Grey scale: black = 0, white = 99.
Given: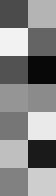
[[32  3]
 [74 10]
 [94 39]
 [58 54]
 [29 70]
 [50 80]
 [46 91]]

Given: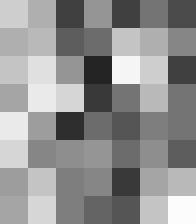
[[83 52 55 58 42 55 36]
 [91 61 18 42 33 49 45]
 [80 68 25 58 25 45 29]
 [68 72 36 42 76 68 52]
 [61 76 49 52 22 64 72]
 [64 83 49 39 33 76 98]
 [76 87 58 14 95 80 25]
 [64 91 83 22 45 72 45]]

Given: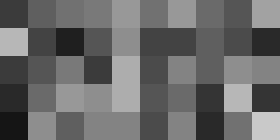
[[71 26 12 33 55 26 26 37 29 16]
 [23 33 47 23 67 29 51 37 55 51]
 [23 37 44 47 59 44 59 41 33 63]
 [16 41 59 55 67 33 41 20 71 20]
 [ 8 55 37 51 51 29 51 16 44 78]]

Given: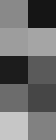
[[53  8]
 [42 27]
 [11 35]
 [77 50]
 [61 64]]

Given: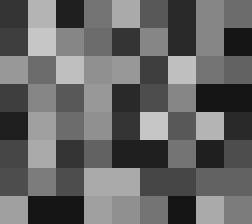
[[62  8  8 62 56 45  8 66 48]
 [59 42 74 56 59 24 74 45 38]
 [30 48 30 66 66 27 27 38 38]
 [24 52 34 59 16 30 52  8  8]
 [12 62 42 56 20 77 34 70 16]
 [27 66 20 38 12 12 45 12 30]
 [20 70 12 45 66 34 16 52 42]
 [24 77 52 42 20 52 16 52  8]]

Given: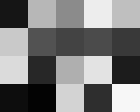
[[ 5  1 82 18 96]
 [85 15 68 88 11]
 [78 32 26 29 22]
 [ 8 71 54 92 74]]

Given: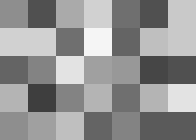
[[70 24 51 70 43 70 88]
 [55 31 66 81 43 31 78]
 [39 51 88 62 59 27 31]
 [55 62 74 39 51 35 35]
 [81 81 43 95 39 74 78]]
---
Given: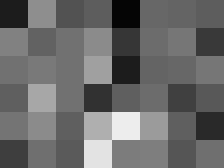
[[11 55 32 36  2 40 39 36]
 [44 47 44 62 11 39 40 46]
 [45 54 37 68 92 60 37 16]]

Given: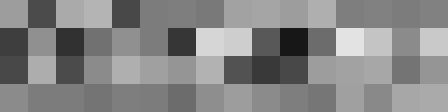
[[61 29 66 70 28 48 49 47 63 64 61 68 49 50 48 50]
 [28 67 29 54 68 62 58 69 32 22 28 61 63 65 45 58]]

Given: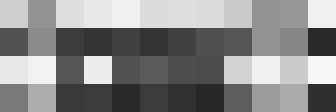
[[80 57 86 90 93 85 86 85 79 57 59 93]
 [90 94 33 92 32 35 30 29 82 93 79 96]]

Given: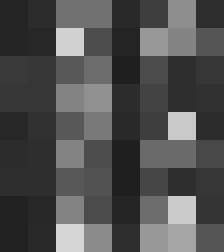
[[14 17 44 44 16 24 55 18]
 [22 21 34 42 12 29 18 21]
 [15 19 34 47 16 24 78 17]
 [18 18 34 32 12 27 18 21]
 [13 16 83 54 18 59 64 33]]

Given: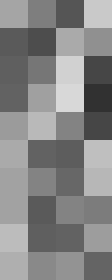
[[64 49 33 78]
 [37 46 81 27]
 [60 72 51 27]
 [63 51 40 71]
 [73 37 38 61]]

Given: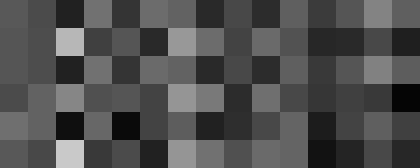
[[34 29 13 44 20 42 38 16 28 17 37 23 33 51 37]
 [33 30 13 44 20 41 38 16 28 17 37 22 33 50 36]
 [43 38  6 40  4 26 36 13 18 28 39 11 26 37 25]]
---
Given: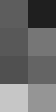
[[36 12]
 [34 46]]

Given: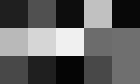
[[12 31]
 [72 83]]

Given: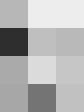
[[71 92]
 [18 74]]

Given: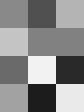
[[53 31]
 [76 50]]

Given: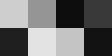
[[80 58]
 [12 88]]

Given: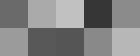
[[41 66]
 [60 34]]

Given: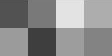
[[32 47]
 [60 24]]
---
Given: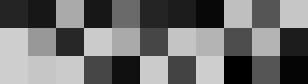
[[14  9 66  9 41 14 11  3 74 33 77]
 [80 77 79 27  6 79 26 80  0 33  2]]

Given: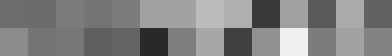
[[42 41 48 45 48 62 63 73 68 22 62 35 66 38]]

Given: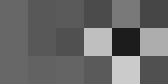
[[40 34 35 29 47 27]
 [40 38 39 35 79 31]]

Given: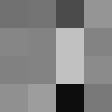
[[44 45 29 58]
 [50 51 75 54]]

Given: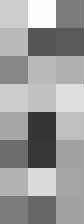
[[80 98 48]
 [52 72 68]
 [64 20 74]
 [69 85 64]]

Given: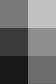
[[47 75]
 [ 9 42]]

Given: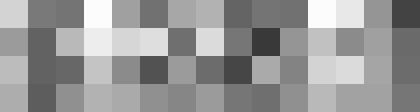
[[82 47 45 98 62 44 65 69 39 45 44 98 90 58 26]
 [73 38 40 76 54 32 60 42 27 66 51 82 85 64 42]]
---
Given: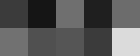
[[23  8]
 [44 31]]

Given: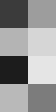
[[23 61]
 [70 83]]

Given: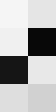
[[95 89]
 [93  3]]

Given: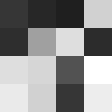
[[21 15]
 [18 62]]

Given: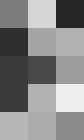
[[48 83]
 [18 64]]

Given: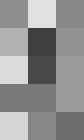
[[55 87]
 [69 24]]
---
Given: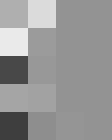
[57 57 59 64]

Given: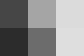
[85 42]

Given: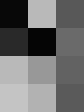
[34  2 72]

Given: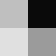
[ 4 87]

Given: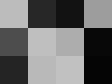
[61 67 72]

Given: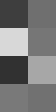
[43 84]

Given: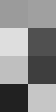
[62 86]

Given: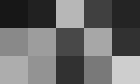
[14 65 19]

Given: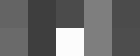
[29 49]
